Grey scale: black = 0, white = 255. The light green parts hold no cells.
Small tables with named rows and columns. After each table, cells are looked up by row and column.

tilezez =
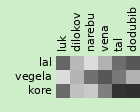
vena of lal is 178
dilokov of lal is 184
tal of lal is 109
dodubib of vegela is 177
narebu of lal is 220
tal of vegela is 120
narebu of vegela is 113
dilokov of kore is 192
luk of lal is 102
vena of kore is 127
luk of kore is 106
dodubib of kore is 47
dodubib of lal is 87
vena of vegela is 87
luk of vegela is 220
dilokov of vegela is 180
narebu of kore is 201

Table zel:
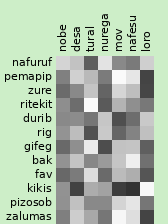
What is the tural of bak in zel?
135
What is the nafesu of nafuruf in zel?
122
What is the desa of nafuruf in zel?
194
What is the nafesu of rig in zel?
131
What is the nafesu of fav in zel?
174
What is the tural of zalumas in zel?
168
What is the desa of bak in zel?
196
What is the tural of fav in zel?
221

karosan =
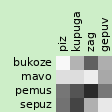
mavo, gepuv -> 168
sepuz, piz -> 114
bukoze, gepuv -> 174
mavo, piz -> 222
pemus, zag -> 42
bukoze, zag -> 96
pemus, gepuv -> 119
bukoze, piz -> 248
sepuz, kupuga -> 68
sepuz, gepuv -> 232
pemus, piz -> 118
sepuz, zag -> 176
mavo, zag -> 237
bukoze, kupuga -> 179
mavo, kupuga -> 221
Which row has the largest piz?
bukoze

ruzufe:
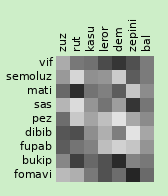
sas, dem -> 158
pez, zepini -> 167
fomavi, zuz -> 186
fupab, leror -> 190
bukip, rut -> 63
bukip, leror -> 81
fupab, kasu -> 129
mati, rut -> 45
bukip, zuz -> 135
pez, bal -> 139
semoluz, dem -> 203
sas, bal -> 118
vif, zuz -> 171
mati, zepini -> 197
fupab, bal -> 148
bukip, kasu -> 104

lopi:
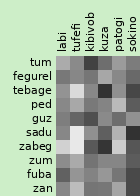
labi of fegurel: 120
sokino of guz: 145
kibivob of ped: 121
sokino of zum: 92
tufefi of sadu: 232
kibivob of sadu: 144
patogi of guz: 109
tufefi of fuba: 149
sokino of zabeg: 86

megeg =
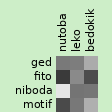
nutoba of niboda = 229
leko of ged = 125
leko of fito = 138
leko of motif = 120
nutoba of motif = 74
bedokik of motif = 175
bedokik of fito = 76
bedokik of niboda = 118
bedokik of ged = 171
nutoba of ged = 121
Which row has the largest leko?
fito

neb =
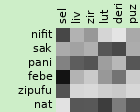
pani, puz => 86
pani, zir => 84
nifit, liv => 178
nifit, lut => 213
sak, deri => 72
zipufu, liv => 214
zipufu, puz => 215
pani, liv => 93
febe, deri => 115
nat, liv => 87
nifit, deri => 228
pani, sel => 130
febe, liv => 179
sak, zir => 176
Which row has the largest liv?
zipufu

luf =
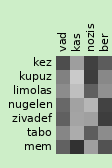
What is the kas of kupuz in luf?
202
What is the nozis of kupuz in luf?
61
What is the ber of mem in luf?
82
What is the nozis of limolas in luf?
95
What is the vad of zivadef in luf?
96
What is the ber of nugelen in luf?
66
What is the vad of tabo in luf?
134
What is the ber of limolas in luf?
144
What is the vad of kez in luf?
77
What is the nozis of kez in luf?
64
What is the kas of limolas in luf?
191
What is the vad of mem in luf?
97
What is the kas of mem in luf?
49
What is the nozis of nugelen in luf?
182
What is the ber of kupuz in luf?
136
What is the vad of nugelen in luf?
104
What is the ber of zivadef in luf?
61
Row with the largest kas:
kupuz

